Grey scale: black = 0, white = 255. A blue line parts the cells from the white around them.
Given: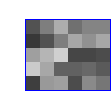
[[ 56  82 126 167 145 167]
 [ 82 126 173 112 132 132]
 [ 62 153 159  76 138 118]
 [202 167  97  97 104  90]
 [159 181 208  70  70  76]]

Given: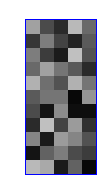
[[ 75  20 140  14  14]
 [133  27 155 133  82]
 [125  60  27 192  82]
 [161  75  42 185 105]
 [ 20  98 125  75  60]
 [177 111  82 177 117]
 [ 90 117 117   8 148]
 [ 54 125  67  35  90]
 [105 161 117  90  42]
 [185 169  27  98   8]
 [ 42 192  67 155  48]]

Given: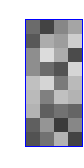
[[107  67 135 165]
 [179  95 114 101]
 [142 107  82 213]
 [ 82 114 179  67]
 [186 128 192 179]
 [ 95 149  59 135]
 [ 88 172 157 206]
 [192 213 122 186]
 [142 220 172  75]]

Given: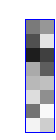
[[ 29  64]
 [170  93]
 [221 143]
 [122 151]
 [184 192]
 [243 206]
 [ 80 228]
 [115 249]]

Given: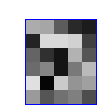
[[224   5 202 148 160]
 [100  48  20 178  85]
 [154  85 113 127  77]
 [107 133  20 121 186]
 [172 166  92  41  28]
 [ 35 217 217 209  63]]

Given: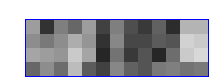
[[157  50 127 103 157  65 127  78  57  97  44 180 180]
 [141 121 141 173 149  50 135  71  71  91  84 210 202]
 [103 141 109 188  91  65 135  97  84 121 127 115 121]
 [165 157 149 202 165  38 115  57  84  38 109 202 216]]
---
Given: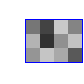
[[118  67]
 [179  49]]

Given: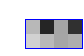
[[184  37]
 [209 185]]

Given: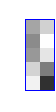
[[165 209]
 [139 254]]

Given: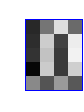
[[ 40 117]
 [ 45 205]]

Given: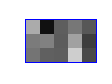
[[171  17]
 [123 129]]

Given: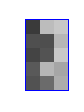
[[ 58 188]
 [ 79  78]]

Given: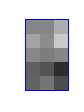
[[134 134]
 [164 140]]

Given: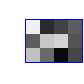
[[240  42]
 [ 93 200]]

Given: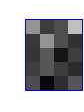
[[147  60]
 [ 56 148]]
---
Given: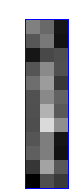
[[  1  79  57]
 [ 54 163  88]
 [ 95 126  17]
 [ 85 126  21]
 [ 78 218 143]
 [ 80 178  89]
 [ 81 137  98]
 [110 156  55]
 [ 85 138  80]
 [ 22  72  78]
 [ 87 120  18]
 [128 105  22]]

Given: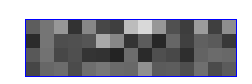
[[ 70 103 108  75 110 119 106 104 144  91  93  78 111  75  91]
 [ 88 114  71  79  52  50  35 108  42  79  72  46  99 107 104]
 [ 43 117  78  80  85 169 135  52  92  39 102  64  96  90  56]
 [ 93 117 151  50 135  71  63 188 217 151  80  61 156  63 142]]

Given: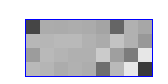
[[185 181 172 177 173 110 185 232  58]
 [156 185 180 176 176 203 159 124 231]
 [183 182 185 185 177 171 195 177 152]
 [ 69 172 171 173 171 164 101 177 167]]

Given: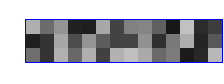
[[111  51 176 104 175  65 177 192 170 105 124  27  40 184]
 [ 32  52 167  77 148  93  67  68 145  48 120 173  37  88]
 [175 108 148  33  30 168  67 129 133  96  23 193  43  61]]

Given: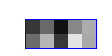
[[108 181  56 228 169]
 [ 55 105  17 135 172]]

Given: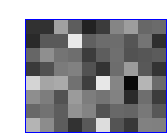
[[180 140  93  50  89 221  84  56 129 128]
 [104 114  93 146 131  82 104 101 120  87]
 [142 125  82 155 125 116 130  42 110  60]
 [212 165 170 113  62 231 133   8 181 107]
 [ 58  81 123 129  82  51 109 155  88  51]
 [102 143 116 110  60  93 111  82  86  91]
 [ 42  89  89 233  96 108 109  85 116  46]
 [ 49  49 161  93  34  59 133 157 103 107]]
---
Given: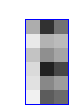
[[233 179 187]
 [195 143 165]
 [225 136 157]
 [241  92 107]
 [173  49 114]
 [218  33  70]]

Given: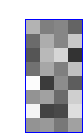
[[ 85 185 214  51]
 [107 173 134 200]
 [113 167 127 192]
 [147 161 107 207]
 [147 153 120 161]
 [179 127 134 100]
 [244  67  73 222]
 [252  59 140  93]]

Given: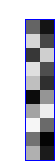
[[163 238]
 [ 55 207]
 [ 12 149]
 [246 106]
 [223  78]
 [215  70]
 [191  47]
 [176  27]
 [100  20]
 [114   4]]

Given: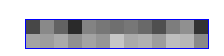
[[163 157 170 144 163 150 198 170 177 157 190 183 137]
 [ 71 137  99  42 131 119 111 119 105  79 125 144  50]]

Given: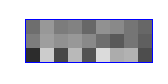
[[ 44 204  71 185  83 219 172 178  77]
 [124 158 145 152 137 110  89 117  95]
 [110 152 124 130 103 145 137 117 103]]

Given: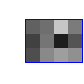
[[ 78 137 158 144]
 [ 65 117  29  84]
 [ 97 111 198 123]]

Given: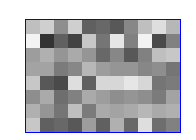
[[191 207 142 207  96 104  88 135 191 222 183]
 [157 176 149 170 149 104 135  88 129 191 199]
 [142 170 110 129 170 157 142 149 142 123 163]
 [163 163 123 135 183 157 149 149 135 142 117]
 [176 149 117 191 123 170 163 170 183 170 176]
 [199  96 104  88 157  96 176 104 222 110 129]
 [199  88  74 222  96 215 215 230 215 117 123]
 [243  51  96  66 199 117 230 129 243  74 129]]
